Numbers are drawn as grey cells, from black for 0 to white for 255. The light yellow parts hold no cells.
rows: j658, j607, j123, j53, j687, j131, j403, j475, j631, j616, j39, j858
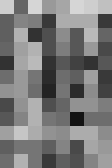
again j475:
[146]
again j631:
[109]
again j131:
[109]
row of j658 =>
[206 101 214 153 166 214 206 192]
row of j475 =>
[ 73 146 178  79 101 146 146 125]
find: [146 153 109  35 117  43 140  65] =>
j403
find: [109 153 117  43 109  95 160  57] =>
j131

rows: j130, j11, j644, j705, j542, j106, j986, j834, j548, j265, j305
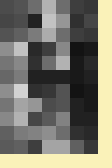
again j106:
[33]
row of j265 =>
[ 96 123 130 142 109  48  41]
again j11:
[70]

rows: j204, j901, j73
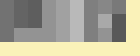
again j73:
[147]
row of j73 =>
[114 147 147 147 161 185 127 147  88]
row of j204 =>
[114 100  94 147 161 185 127 135 121]
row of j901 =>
[114 100  94 147 161 185 127 169  88]

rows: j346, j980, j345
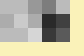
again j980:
[172]
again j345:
[187]
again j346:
[187]
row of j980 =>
[172 202 172  42  64]
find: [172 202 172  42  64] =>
j980
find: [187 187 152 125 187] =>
j346

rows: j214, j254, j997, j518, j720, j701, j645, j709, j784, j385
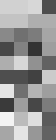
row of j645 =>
[228 112 180 158]
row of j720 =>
[174 215 145  98]
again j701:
[78]
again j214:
[209]
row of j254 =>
[195 195 174 174]
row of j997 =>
[137 112 124 166]

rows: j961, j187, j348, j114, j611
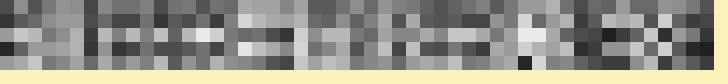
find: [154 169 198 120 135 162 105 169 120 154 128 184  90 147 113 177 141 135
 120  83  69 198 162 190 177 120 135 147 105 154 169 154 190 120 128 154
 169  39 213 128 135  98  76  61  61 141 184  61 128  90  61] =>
j611
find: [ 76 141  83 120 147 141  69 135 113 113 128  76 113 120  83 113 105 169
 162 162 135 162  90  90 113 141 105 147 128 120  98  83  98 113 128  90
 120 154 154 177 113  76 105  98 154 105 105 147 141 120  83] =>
j961
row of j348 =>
[154 198 184 120 141 177  61 184 128 184 128 190  98 184 234 206 120 105
 113  76  54 206 141 184 184 120 105 162 135 135 169 135 198 198 169 120
 162 234 234 169  98  76  69  32  61  98 198  47 154 120  54]
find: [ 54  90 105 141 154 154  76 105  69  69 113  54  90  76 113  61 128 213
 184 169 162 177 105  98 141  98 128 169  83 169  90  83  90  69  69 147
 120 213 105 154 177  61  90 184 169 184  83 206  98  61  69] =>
j187

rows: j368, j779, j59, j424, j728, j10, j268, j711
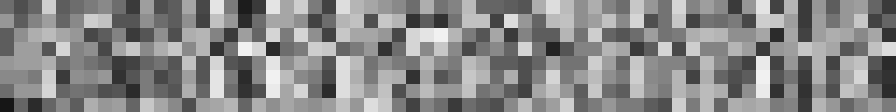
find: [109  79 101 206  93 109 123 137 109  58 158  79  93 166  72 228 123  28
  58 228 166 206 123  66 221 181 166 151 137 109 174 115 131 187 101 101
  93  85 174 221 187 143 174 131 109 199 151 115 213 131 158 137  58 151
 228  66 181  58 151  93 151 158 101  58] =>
j368
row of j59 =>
[ 93 143 174 187 166 151  72  93 131  58  85 143  79 174 181 131  58 158
 101 213 123 213 143  66 199 166 166 151  72 213 228 241 181 123  85 166
  58 131  93  93 181 115 206 101  85 109 158 115 123 174 187 181 143 143
 166  43 166  66 158 174 166 137 166  50]
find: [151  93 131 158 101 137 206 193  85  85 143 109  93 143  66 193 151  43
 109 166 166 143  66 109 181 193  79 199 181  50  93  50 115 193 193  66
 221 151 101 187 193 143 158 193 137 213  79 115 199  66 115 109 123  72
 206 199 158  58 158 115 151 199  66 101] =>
j779

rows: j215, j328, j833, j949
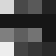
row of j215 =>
[216  73  89  36]
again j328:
[22]
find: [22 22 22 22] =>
j328

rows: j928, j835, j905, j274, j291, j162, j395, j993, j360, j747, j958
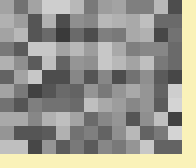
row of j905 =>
[163 184  85 106  58 106  77 127 121 169 177  71 114]
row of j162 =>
[ 99 163 199  77  77 135  85 135  77 114 143  91  71]
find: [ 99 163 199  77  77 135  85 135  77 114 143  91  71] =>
j162
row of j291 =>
[177 143  91 191  99 149 143 199 184 163 191 121 106]
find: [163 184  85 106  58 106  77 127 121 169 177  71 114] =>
j905

